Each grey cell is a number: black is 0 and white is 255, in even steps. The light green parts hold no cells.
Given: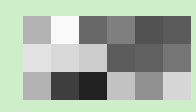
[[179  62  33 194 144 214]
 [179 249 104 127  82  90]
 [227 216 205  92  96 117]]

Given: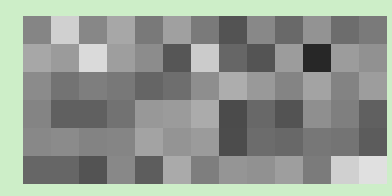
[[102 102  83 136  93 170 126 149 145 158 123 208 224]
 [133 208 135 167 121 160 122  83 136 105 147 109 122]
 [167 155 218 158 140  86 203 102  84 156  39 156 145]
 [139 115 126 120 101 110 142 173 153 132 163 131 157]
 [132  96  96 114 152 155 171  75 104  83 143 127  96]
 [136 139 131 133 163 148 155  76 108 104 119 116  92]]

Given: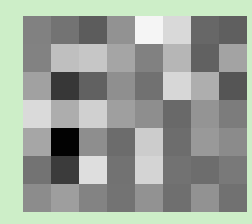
[[140 158 131 115 146 111 146 113]
 [129 115  92 146 245 217 103  95]
 [130 191 198 165 129 182  97 163]
 [161  55  97 143 113 215 174  85]
 [218 173 208 159 142 105 148 124]
 [166   2 142 108 204 109 153 139]
 [115  59 222 114 212 114 109 121]]

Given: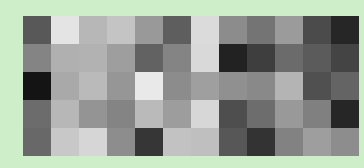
[[104 200 214 141  54 194 191  87  51 130 158 141]
 [ 88 228 183 196 153  94 219 140 116 155  75  38]
 [132 176 178 158  98 132 217  34  62 107  91  68]
 [ 20 169 186 150 233 140 159 144 137 180  80 100]
 [108 183 148 132 186 157 215  78 109 153 128  38]]

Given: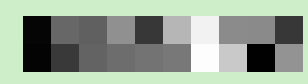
[[  3  57  99 109 115 120 253 201   1 147]
 [  5 103  96 144  55 182 242 139 138  55]]

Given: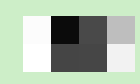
[[255  69  70 242]
 [252  11  73 190]]

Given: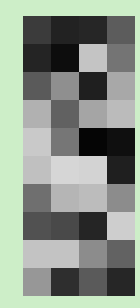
[[151  46  90  38]
 [ 59  34  38  92]
 [ 36  13 196 116]
 [ 90 143  31 168]
 [177  97 165 187]
 [201 118   5  15]
 [192 214 211  31]
 [111 181 188 140]
 [ 81  73  37 206]
 [195 195 140  98]]
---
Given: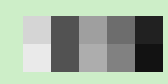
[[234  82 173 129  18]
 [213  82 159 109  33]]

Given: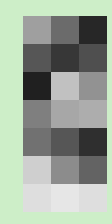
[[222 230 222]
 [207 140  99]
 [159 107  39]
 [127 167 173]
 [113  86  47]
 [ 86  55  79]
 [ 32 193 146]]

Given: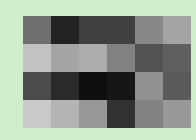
[[201 180 152  50 130 152]
 [194 164 172 130  82  96]
 [111  35  64  64 136 164]
 [ 76  42  15  22 144  90]]

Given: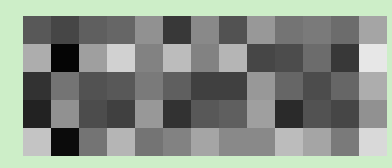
[[196  11 116 181 116 130 165 137 137 188 165 122 217]
 [173   5 159 209 130 188 130 181  70  76 108  56 231]
 [ 88  70  95 102 145  56 137  82 152 116 122 108 165]
 [ 50 116  82  88 122  95  64  64 152 102  76 102 173]
 [ 34 145  76  64 152  50  88  95 159  42  82  70 145]]

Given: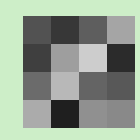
[[171  31 144 137]
 [107 184 100  88]
 [ 82  55  94 165]
 [ 63 158 205  43]]

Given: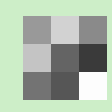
[[196 100  58]
 [153 210 138]
 [115  86 253]]

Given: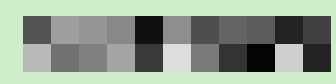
[[185 113 129 164  57 221 121  51   4 207  35]
 [ 84 158 150 136  16 142  78 100  92  35  65]]

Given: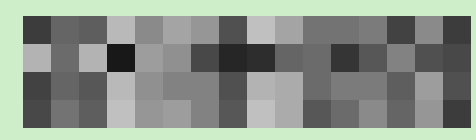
[[179 107 179  24 157 144  72  38  45 101 107  53  87 130  80  72]
 [ 72 115  94 192 150 157 130  87 192 171  87 107 138 101 150  60]
 [ 66 101  87 185 144 130 130  80 179 171 107 123 123  94 157  80]
 [ 60 101  94 185 138 164 150  80 192 164 115 115 123  66 138  60]]
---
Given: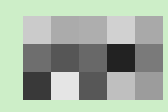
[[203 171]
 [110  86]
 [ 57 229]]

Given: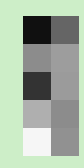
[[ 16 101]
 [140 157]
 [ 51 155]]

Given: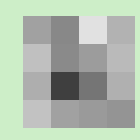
[[161 136]
 [192 138]
 [174  63]]

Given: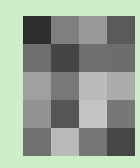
[[ 45 127]
 [110  69]
 [160 120]]

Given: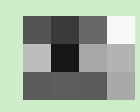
[[ 84  58]
 [189  23]
 [ 90  93]]

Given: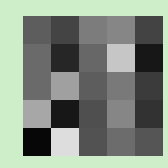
[[ 93  68]
 [106  38]
 [106 160]]

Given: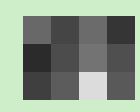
[[104  69]
 [ 43  76]
 [ 63  92]]

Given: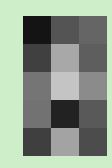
[[ 20  84]
 [ 64 168]
 [117 196]]

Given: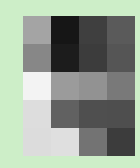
[[164  22]
 [135  28]
 [243 155]]
